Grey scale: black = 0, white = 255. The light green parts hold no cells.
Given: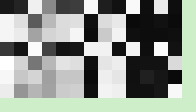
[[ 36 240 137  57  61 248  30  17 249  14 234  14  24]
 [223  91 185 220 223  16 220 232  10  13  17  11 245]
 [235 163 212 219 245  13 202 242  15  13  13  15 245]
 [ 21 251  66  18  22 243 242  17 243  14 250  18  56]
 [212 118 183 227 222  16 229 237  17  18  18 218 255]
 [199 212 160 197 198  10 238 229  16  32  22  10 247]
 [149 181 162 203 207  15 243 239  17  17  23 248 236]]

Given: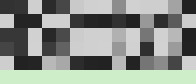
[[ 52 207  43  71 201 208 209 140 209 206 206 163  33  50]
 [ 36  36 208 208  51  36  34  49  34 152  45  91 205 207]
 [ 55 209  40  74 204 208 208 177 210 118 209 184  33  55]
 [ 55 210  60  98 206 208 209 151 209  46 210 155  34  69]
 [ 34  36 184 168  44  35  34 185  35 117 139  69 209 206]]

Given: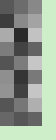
[[108 136  88]
 [138 163  61]
 [ 42 194 171]
 [ 67  99 124]
 [124 198  84]
 [ 53 121 143]
 [ 65 197 147]
 [119 175  85]
 [ 86  99 103]]

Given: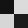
[[219  18]
 [ 28 214]]

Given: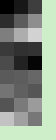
[[ 23  62   0]
 [ 92 142  45]
 [173 210 126]
 [ 49  51  58]
 [ 34   5  75]
 [ 93 103  90]
 [ 96  86 116]
 [122 155  84]
 [160 119 194]]

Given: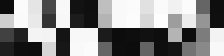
[[251 229  72 248  18  15 191 249 251 225 250 241 251 101  14  12]
 [250 233  51 247  28  16 180 249 252 215 253 157 236 149  15 207]
 [ 32 244 243  20 248 248  27  12  14  17  14 180  12 124 243  65]
 [ 14  13 214  23 249 251 101  13  12  99  14  19 115 137 248  30]]

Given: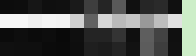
[[ 13  22  15  16  26  62  37  89  16  38  42  16  12]
 [246 239 244 242 208  97 215 186 197 153 189 225 246]
 [ 14  11  13   9  15  36  36  52  15  94  67  16  11]
 [ 15  15  11  10  14  31  28  36  18  92  62  17  16]]
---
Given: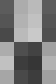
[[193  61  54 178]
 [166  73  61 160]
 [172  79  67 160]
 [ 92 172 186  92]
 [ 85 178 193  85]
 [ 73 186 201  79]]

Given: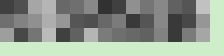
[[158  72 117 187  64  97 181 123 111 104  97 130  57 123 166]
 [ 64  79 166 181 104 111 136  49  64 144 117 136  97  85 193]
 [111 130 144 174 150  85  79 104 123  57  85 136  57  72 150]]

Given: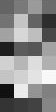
[[ 52  59  66 134]
 [ 30  92  86 162]
 [100 121 154 108]
 [209 182 221 176]
 [115 196 100  45]
 [196 209 227 248]
 [162 215 190  72]
 [ 16 235 148 128]]

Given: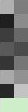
[[ 89  75]
 [ 61 104]
 [ 53 118]
 [176 125]
 [ 31 139]
 [169 145]
 [ 39 195]]

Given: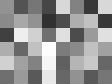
[[146  83 118  70 216 130  56 216]
 [174 103 193 253 124 138 193 161]
 [111 154  89 232 103 146  89 118]
 [209 161 130 246  96 181 201 103]
 [138 168 146  48  76 174 193  56]
 [ 64 238 209 111 224  76 154 224]]

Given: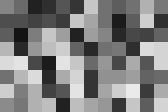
[[ 93  19 125 198 158  33 158 133  40  72  66  99]
 [183  40 151 190 206  99  40 113 119  47 219 212]
 [ 78  78  66  78  59 198 165 113  27  93 206  47]
 [133 106  33  47  85  53 198 113  93 113 177 119]
 [139 119 177 190  33 190 165 151  53 198  93 212]
 [206 125 177  66  85 227  53 165 206 234  59 171]
 [113 183 219  40 171 212  53 145 145 158  99 106]
 [219 227  72  27 227 198 106 151  72 171  85 212]]

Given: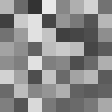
[[127  85 217 121  98 106 121 169]
 [183 106  51 233 135 175 210 114]
 [142 127 225 127 135  78 106 175]
 [163 142  98 189 202 189  70  91]
 [114 156 225 195  64  70  78 142]
 [210 163  78 195 106 163 183  91]
 [106 189 135 149 175  98  91  98]
 [ 64 202 225  70 149 121  85 183]]
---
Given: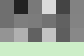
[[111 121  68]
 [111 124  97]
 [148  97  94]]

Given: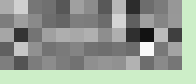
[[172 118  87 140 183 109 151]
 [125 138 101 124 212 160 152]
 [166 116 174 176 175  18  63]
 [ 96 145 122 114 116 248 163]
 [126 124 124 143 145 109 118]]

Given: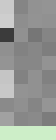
[[202 146]
 [206 147]
 [ 59 118]
 [144 135]
 [148 135]
 [197 145]
 [200 145]
 [138 133]
 [161 138]]

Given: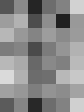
[[ 85  37 130]
 [157  77  32]
 [183 132 138]
 [124  74 149]
 [184 104 128]
 [218 108 184]
 [161 126 140]
 [ 91  40 130]]

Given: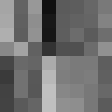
[[165 152  91 103]
 [168 142  93 101]
 [175 146  94  91]
 [136  97  80 108]
 [ 70 101 128 122]
 [ 58  88 126 125]
 [ 66  87 135 120]
 [ 67 101 144 120]]

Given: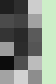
[[ 31 205]
 [ 75 162]
 [ 52  90]
 [157  85]
 [ 12 188]
 [163 141]]

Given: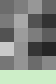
[[108 151]
 [122  82]
 [ 82 125]
 [201  53]
 [118 107]]

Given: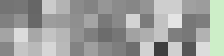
[[116 102 179 131 139 148 206 156]
 [128 104 154 165 137 123 228 125]
 [164 167 182 127 118 174 126 178]
 [134 185 185 159 126 210 208 220]]

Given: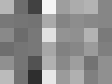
[[183  65 158 179]
 [120 115 132 136]
 [137 120 147 179]
 [110 120 129 155]
 [144  82 137 115]
 [187  46 155 128]]
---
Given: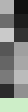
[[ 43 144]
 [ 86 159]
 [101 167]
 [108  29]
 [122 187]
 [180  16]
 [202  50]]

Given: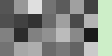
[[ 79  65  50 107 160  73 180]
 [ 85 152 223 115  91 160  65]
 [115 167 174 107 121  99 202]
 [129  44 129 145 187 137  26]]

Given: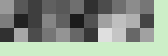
[[ 48 168  76 118 148 103  54 223 197 103 161]
 [125  34  62 133  96  27  82 161 191 176  68]
 [154  88  62  96  88 111  48  76 111 140 118]]

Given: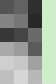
[[ 55  69 106]
 [ 84  98  47]
 [132 118  41]
 [168 155  91]
 [191 214 184]
 [207 199 161]]

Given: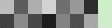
[[ 65 139  72  30 131  78 167]
 [189  93 174 211 111 153  45]]

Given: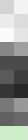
[[ 54  40]
 [ 75  75]
 [ 90  61]
 [ 97 105]
 [120 153]
 [135 160]
 [212 243]
 [235 220]
 [250 228]]

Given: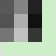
[[ 82 174  17]
 [ 88 132  33]
 [117 193  54]]
